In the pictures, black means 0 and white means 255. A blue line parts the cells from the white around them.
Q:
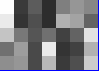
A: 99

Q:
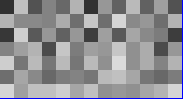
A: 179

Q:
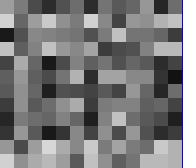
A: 193

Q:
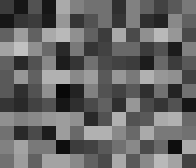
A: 97

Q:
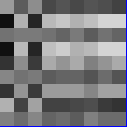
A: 212

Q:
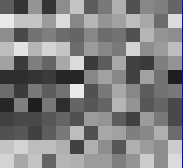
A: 219

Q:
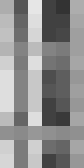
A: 166

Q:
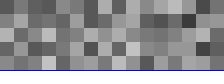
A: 151
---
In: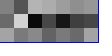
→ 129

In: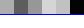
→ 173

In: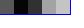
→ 87

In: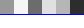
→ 152

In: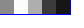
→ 138

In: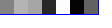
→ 131

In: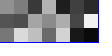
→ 145
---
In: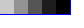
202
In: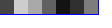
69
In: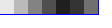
233
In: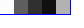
252
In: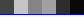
67
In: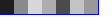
30
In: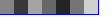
132
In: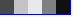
72
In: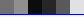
112
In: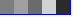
126
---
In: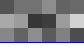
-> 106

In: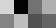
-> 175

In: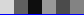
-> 131

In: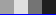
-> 31

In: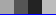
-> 189

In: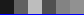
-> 145

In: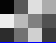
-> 172
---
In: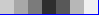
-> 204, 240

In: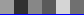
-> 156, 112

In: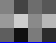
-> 130, 44

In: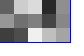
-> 97, 164

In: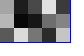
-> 165, 197

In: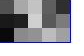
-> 81, 160
